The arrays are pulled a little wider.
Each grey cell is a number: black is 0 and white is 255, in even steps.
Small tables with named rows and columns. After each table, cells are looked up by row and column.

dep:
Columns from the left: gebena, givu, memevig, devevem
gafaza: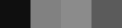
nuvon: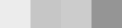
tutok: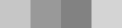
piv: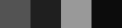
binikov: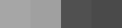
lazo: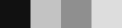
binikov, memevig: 80
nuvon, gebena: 236
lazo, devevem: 221
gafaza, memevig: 139
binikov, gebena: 166
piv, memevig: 153
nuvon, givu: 198
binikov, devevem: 74
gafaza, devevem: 91
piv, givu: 31
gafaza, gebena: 15
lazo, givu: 195
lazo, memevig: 143
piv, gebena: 83
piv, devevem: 12
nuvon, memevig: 204
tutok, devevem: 212
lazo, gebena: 17
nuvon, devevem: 149
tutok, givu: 153
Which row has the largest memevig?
nuvon

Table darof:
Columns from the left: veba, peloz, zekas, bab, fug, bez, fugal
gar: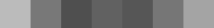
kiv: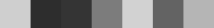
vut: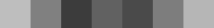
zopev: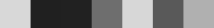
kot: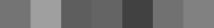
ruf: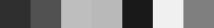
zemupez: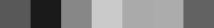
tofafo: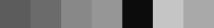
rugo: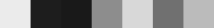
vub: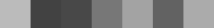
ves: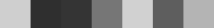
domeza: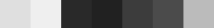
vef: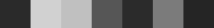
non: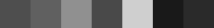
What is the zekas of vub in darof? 72
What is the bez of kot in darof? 113
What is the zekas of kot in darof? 94
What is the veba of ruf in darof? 47
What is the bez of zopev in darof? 89
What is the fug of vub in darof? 163
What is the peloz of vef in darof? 209
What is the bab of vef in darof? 86
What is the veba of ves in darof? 207
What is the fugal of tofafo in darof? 169
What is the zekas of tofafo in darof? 136
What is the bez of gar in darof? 118
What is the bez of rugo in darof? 112
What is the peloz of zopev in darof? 32

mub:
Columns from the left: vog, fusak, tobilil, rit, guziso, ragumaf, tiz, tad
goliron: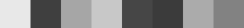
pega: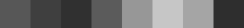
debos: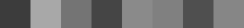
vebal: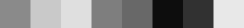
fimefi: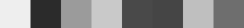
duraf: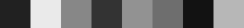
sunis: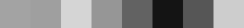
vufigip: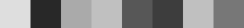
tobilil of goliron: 166
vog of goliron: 232
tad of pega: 46
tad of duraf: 183
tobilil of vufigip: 170
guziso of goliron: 70
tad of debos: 134
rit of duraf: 51
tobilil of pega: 48
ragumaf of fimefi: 69
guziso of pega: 151
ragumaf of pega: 198
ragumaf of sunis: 20
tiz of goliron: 171

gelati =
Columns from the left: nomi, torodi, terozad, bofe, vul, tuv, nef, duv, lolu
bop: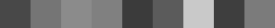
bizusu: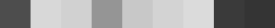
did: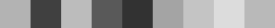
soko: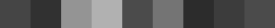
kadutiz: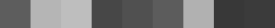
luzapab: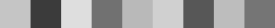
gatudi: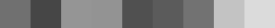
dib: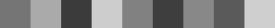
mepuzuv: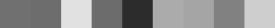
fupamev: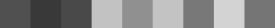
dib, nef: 136
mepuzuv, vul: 44
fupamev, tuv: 195
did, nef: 196
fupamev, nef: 120
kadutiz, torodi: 181
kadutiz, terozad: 190
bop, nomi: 72
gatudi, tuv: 91

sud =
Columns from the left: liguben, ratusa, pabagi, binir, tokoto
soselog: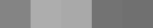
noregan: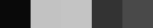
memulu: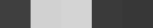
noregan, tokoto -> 73
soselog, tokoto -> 112
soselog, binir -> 115
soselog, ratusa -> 173
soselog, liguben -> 132
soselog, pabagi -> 169
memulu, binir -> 58
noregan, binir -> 51
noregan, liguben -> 9
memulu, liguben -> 63
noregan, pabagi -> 196
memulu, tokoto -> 55
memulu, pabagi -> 212
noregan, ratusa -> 194
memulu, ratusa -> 209

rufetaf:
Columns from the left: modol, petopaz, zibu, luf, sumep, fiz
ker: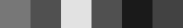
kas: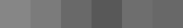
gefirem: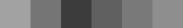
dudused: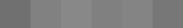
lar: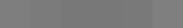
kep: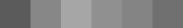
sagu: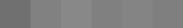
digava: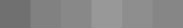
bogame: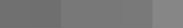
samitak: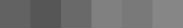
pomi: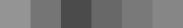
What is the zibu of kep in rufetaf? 166
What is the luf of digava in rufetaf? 152
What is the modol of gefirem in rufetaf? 162
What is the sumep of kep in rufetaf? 132
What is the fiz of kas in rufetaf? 104
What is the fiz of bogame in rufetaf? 134
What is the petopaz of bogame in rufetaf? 111
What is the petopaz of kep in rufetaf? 135
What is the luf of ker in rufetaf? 80
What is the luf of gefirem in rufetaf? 96
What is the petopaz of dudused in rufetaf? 129
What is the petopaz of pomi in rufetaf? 117
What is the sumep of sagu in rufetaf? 132
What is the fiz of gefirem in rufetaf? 142
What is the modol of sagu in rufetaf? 112
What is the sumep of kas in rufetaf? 110
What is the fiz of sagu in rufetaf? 127
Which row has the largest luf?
digava

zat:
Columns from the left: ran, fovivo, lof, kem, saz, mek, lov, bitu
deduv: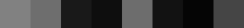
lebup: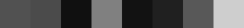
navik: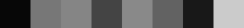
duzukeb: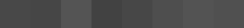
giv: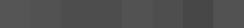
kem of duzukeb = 66
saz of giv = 82
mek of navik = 98
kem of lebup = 128
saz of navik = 137
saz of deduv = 109
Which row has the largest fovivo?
navik

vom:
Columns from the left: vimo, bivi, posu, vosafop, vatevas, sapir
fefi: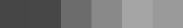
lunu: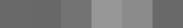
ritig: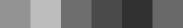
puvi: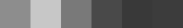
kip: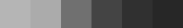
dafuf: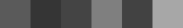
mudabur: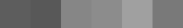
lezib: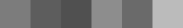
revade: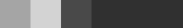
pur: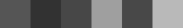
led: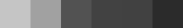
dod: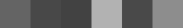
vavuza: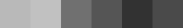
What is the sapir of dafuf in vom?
167
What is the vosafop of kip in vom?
68
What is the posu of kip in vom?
112
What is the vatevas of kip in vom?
48
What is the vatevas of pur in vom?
72
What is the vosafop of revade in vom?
48
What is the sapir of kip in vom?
39
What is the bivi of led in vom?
161
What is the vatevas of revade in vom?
48
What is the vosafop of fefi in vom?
137

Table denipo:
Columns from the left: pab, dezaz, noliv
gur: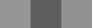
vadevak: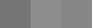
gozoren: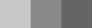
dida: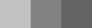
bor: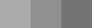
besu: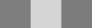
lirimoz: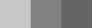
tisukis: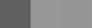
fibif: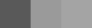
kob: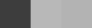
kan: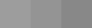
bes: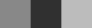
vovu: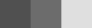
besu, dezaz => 213
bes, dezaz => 48
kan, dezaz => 148
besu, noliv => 123
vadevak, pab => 117
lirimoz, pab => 200
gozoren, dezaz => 137
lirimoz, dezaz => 130
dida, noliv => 100
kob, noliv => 179
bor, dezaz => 145
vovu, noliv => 223
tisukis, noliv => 149
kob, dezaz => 184
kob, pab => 61
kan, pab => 157
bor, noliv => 116
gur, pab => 150
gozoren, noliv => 101
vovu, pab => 80
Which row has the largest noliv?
vovu

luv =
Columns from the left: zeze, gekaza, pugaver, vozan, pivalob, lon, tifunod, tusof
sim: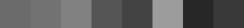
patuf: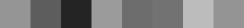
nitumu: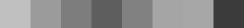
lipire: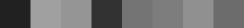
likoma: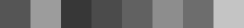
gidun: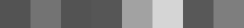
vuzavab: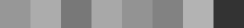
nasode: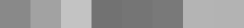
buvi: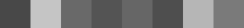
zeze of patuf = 149
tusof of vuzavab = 51
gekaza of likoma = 156
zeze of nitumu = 192
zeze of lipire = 33
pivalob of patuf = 109
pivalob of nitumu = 129
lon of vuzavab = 130
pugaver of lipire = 149
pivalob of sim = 67
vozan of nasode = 114
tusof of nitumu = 59
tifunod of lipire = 144
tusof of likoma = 196
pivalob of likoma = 97
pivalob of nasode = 117
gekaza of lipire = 160
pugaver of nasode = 195
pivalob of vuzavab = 147
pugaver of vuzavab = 120
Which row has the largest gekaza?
buvi

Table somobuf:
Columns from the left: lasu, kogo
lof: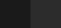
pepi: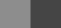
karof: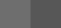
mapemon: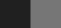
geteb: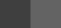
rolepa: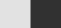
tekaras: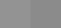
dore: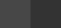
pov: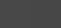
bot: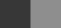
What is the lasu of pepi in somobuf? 141
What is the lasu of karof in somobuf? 110
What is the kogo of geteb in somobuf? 99
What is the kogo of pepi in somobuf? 69
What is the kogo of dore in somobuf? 51
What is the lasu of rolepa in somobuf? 226
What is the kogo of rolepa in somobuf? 49
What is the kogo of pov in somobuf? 71
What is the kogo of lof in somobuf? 44
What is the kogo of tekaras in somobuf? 139
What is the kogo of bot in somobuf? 142
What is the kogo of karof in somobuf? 87
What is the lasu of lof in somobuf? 26
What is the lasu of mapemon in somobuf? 32
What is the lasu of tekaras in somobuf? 147
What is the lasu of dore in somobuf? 71
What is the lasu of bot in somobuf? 55
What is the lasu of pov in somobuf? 72

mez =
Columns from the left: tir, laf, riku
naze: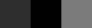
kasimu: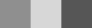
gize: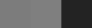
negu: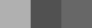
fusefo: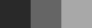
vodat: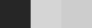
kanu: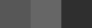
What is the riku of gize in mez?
35
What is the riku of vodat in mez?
205
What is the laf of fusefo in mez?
101
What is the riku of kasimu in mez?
86
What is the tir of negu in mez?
176
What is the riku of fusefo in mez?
168
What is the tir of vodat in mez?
38
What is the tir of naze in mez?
46
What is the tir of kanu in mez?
87
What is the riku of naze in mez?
123
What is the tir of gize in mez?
124
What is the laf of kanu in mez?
102
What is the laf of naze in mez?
1
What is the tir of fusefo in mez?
41
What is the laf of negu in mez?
81
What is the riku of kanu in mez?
47
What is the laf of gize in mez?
127
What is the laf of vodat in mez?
213
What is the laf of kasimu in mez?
215

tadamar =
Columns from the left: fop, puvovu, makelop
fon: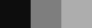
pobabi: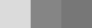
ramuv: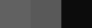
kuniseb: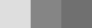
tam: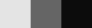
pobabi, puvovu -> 133
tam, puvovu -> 101
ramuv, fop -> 97
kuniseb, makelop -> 112
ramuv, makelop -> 12
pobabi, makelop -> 119
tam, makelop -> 12
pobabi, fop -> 219
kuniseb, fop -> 222
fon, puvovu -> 126

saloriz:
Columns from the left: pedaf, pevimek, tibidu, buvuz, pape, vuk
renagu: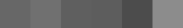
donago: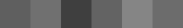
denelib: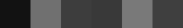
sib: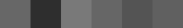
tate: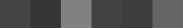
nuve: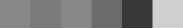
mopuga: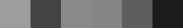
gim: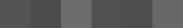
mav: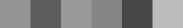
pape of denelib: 121
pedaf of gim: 84
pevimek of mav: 93
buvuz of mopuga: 133
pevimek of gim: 76
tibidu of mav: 154
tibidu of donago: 63
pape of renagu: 76
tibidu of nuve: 136
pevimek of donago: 112

